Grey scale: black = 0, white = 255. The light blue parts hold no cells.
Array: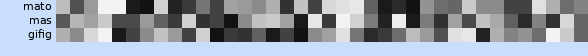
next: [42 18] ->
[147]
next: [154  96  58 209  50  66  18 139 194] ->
[202]
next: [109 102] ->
[202]
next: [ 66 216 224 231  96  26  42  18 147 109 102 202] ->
[139]
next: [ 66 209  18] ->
[58]
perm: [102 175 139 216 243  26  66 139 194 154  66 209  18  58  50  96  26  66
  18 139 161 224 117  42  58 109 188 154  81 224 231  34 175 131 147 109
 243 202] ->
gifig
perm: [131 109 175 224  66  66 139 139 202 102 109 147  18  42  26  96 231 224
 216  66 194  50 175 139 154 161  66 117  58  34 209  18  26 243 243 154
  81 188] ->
mato

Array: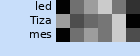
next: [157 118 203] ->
[77]
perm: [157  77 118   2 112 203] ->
mes
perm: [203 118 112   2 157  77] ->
mes
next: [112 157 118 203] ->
[77]
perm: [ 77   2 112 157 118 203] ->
mes
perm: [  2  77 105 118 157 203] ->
Tiza
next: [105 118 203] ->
[2]

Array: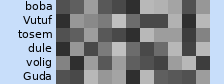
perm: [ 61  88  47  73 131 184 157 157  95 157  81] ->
tosem
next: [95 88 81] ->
[157]
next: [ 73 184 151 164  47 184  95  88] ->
[81]
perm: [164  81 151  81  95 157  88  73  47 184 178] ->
boba

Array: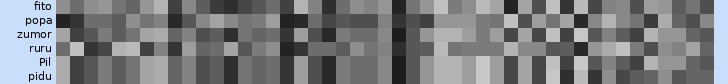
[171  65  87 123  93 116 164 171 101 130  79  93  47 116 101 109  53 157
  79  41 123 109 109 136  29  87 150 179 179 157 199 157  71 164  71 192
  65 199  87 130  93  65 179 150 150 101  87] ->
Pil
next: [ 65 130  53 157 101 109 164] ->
[87]
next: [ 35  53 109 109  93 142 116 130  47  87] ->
[93]
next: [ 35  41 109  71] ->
[87]
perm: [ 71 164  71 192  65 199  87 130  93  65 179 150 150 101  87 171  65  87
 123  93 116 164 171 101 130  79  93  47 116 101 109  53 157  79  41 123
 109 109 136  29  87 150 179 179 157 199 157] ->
Pil

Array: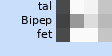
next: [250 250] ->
[197]
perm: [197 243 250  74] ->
tal
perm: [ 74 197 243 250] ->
tal
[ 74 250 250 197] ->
fet

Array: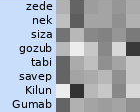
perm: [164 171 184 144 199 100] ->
savep
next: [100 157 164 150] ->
[171]
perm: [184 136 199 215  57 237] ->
gozub
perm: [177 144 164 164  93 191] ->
nek
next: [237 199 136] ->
[215]
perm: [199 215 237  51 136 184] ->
Kilun
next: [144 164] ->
[199]

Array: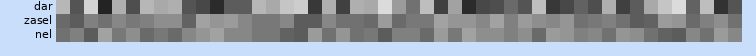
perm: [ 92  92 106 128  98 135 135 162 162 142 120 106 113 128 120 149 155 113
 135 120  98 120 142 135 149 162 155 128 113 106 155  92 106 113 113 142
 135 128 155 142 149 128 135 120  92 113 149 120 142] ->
nel
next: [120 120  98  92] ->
[155]

